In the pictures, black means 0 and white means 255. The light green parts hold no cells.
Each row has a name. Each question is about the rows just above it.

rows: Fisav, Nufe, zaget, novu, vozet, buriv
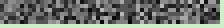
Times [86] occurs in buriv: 11
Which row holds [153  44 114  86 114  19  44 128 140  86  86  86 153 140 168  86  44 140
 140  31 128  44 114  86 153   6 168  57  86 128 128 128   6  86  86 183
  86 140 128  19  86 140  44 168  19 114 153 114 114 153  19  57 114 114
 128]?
buriv
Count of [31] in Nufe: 5
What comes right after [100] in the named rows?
[44]
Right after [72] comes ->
[44]

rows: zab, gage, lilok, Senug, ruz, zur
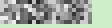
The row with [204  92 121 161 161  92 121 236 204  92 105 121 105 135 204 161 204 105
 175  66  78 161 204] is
lilok
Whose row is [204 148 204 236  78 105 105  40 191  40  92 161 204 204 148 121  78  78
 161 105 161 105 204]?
zab
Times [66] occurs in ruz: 4
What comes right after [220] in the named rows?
[148]
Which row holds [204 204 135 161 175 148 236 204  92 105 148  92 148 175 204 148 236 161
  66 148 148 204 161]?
gage
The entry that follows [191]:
[40]

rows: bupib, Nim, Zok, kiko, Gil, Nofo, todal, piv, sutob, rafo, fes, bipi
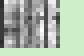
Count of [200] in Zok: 6
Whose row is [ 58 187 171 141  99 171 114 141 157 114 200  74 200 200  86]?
bipi
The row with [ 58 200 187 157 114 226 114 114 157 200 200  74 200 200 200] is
Zok
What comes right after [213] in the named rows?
[171]
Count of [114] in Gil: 5

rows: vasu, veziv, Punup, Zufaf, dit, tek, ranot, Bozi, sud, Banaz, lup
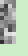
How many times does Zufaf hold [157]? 2
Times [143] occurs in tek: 3
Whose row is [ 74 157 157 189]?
dit

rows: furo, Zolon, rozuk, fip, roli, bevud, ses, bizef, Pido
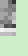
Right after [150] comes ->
[134]
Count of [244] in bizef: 1
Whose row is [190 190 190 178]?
Pido
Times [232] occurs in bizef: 3
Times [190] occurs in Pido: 3
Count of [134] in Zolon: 1

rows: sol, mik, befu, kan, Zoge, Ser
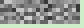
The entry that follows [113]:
[100]
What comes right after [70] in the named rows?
[153]
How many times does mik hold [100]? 4
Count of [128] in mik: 9
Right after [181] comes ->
[100]

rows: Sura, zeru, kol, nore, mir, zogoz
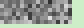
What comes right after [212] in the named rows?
[173]
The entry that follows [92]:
[133]
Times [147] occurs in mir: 5
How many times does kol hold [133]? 3

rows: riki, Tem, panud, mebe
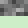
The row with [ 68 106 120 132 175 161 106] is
panud
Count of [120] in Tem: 3
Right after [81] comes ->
[93]

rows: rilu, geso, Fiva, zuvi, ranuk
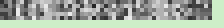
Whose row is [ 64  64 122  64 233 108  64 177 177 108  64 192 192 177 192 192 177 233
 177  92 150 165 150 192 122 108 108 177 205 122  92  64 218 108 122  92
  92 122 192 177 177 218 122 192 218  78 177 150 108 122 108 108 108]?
zuvi
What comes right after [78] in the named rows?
[177]
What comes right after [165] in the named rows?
[150]
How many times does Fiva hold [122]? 12
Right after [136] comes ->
[92]

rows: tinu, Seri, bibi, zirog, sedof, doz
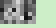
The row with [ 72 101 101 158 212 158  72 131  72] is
tinu
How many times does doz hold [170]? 1
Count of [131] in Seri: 3
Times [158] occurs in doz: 3
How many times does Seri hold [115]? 1
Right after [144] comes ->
[170]
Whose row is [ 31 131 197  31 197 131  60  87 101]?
bibi

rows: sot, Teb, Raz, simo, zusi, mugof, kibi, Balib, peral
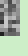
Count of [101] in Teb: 0
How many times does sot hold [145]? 2

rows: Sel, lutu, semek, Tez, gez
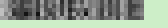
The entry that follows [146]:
[34]
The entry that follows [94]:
[63]
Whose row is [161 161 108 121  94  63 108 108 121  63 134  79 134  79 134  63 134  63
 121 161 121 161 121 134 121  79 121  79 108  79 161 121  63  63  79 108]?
lutu
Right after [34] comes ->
[79]

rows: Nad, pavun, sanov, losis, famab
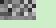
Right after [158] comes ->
[143]
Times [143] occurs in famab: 5

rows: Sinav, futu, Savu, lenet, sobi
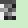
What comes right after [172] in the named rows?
[73]
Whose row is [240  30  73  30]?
sobi
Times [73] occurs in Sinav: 3
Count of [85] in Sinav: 1

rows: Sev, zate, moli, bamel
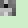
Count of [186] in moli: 3
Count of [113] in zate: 2

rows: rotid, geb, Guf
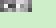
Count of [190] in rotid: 1
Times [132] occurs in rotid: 3
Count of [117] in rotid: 0
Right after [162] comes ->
[79]
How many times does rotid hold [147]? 1
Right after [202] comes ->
[177]

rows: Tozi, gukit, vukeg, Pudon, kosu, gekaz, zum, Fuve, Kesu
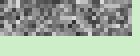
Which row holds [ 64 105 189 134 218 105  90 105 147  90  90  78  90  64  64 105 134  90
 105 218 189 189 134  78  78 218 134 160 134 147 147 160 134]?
Tozi
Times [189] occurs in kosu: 8
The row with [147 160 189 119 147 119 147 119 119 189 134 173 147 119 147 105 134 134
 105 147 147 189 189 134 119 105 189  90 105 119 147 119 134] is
Fuve
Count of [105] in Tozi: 5
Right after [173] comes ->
[147]
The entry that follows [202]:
[147]
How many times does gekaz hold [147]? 5

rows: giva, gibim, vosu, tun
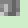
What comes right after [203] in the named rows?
[146]
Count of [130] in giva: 4
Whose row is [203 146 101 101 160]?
tun

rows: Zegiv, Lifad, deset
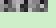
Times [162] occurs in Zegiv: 4
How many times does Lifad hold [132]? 1
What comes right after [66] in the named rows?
[119]
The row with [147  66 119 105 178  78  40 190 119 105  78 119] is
deset

